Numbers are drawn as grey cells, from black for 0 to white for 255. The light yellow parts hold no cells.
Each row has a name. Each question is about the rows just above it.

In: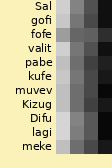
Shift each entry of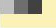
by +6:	[197 116  71]
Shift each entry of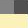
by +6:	[137  87]
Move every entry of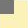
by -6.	[112]
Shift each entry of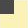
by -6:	[67]
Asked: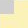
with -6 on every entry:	[201]
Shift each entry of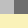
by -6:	[185 104]

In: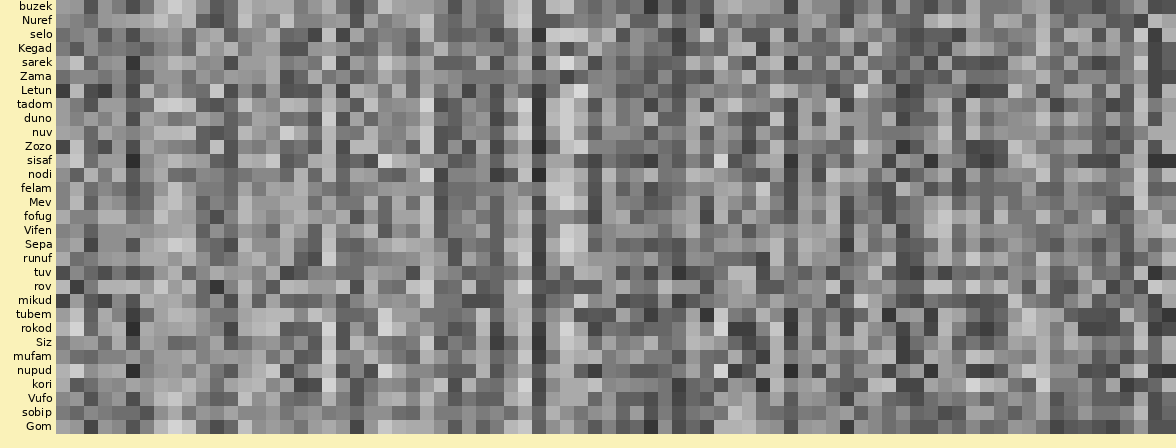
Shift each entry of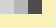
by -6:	[205 177  71]
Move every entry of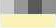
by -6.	[198 144  83 137]
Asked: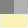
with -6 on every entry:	[124 171]
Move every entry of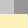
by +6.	[204 156]
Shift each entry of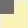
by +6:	[116]
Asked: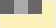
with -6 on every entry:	[ 97 164  97]
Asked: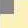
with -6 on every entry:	[130]

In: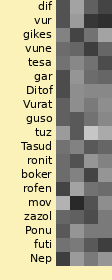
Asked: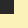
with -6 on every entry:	[35]
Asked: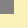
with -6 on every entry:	[124]
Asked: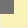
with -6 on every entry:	[108]
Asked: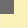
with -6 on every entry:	[102]
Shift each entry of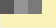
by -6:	[ 83 143 116]

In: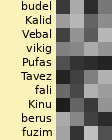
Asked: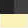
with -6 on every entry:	[30 59]
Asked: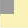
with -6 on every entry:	[150]
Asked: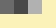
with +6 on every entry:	[112  78 183]
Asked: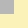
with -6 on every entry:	[177]

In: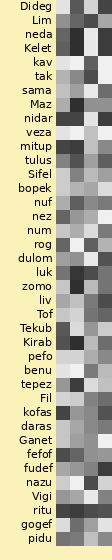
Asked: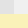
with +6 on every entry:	[233 246]
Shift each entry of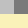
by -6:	[186 116]
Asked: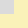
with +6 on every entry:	[225]

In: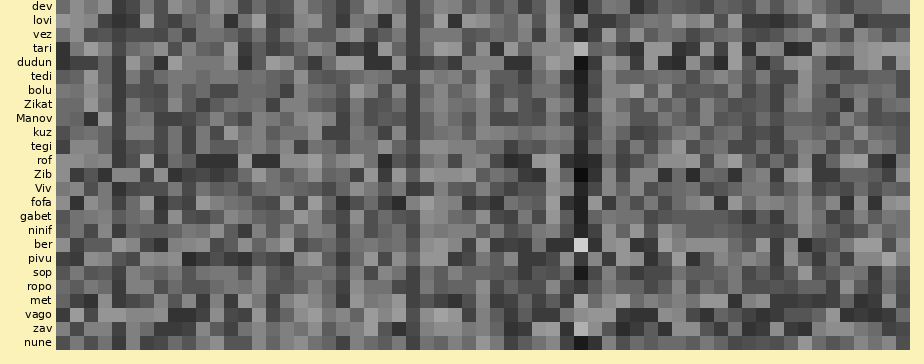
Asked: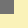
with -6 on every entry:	[108]
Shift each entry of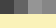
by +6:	[ 72 106 155 140]
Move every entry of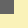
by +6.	[106]

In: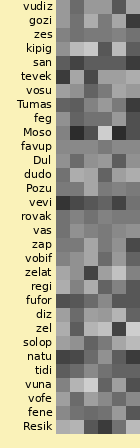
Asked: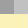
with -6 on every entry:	[153 187]
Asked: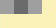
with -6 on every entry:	[153 101 153]

